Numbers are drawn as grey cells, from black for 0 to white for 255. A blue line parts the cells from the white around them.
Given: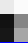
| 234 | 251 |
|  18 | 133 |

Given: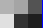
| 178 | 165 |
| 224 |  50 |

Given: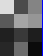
| 221 |  75 |
|  89 | 165 |

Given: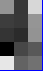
| 148 |  55 |
|  61 |  56 |

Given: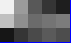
| 241 | 155 |
| 192 | 143 |

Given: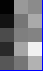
|   2 | 153 |
|  19 | 118 |

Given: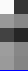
| 250 |  53 |
| 153 | 135 |

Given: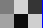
| 124 | 212 |
| 163 |  12 |

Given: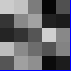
| 204 | 194 |
|  53 | 137 |
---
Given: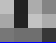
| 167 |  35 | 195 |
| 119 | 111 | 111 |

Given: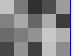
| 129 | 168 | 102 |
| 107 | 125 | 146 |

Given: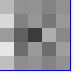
| 216 | 130 | 150 |
| 156 |  96 |  59 |

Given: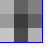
| 154 |  60 |  99 |
| 197 |  75 | 177 |

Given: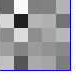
| 214 |  32 | 181 |
| 140 | 220 | 142 |

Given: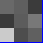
|  58 |  92 | 120 |
| 203 |  77 |  96 |

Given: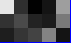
| 50 | 74 | 35 |
| 30 | 53 | 67 |

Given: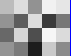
| 147 |  93 | 221 |
| 104 | 214 |  78 |

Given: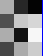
|  79 | 200 | 214 |
| 173 |  18 | 247 |
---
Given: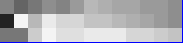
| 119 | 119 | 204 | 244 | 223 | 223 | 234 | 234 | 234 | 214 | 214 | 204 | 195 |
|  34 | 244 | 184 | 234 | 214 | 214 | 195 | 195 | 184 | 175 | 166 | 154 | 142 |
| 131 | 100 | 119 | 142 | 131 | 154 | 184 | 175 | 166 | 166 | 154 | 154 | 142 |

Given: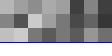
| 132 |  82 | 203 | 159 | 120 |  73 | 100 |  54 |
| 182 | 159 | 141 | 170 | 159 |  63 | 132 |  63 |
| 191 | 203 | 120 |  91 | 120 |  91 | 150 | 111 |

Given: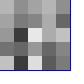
| 152 |  59 | 232 | 172 | 193 |
| 193 |  59 | 222 |  91 | 123 |
| 181 | 143 | 163 | 181 | 143 |
| 114 | 103 | 152 | 103 | 133 |
| 163 | 123 | 133 | 172 | 103 |

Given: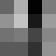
| 114 | 123 |  69 | 135 |
|  90 |  90 |  49 | 147 |
| 147 | 195 |  25 | 156 |
| 102 | 174 |   2 | 123 |

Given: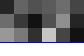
|  37 | 100 |  81 |  91 | 109 |  69 |
| 152 | 121 |  48 | 197 |  69 |  18 |
| 109 |  57 |  18 |  81 | 143 |  37 |

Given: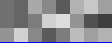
| 113 | 101 | 169 | 136 |  90 | 178 | 199 | 159 |
| 148 | 209 | 136 |  90 | 125 | 188 | 159 | 178 |
| 113 | 101 | 125 | 209 | 221 | 148 |  81 |  62 |

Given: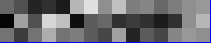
| 115 |  60 | 115 | 173 | 115 | 125 |  92 |  71 | 161 |  36 |  92 |  71 | 134 | 152 | 143 |
|   5 | 161 |  81 | 214 | 192 |  15 |  92 | 104 |  48 |  60 |  48 |  27 |  48 | 143 | 182 |
| 104 |  81 |  36 |  48 |  27 | 182 | 223 | 143 | 192 | 125 | 134 | 104 | 125 | 143 | 152 |

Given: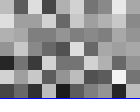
| 189 |  92 | 222 |  70 | 177 | 210 | 116 | 137 | 233 | 168 |
| 210 | 159 | 200 |  92 | 148 | 189 |  81 |  92 | 243 | 116 |
| 222 | 159 | 159 | 210 | 104 | 200 | 159 | 177 | 200 | 137 |
| 148 | 200 | 137 | 104 |  81 | 222 | 104 | 168 | 159 | 168 |
| 177 | 168 | 127 | 127 | 148 | 127 | 137 | 127 | 168 | 148 |
|  38 | 116 |  58 | 210 | 116 | 116 | 210 | 177 | 104 | 148 |
|  70 | 104 |  48 | 189 |  28 |  92 | 127 | 148 |  38 | 189 |
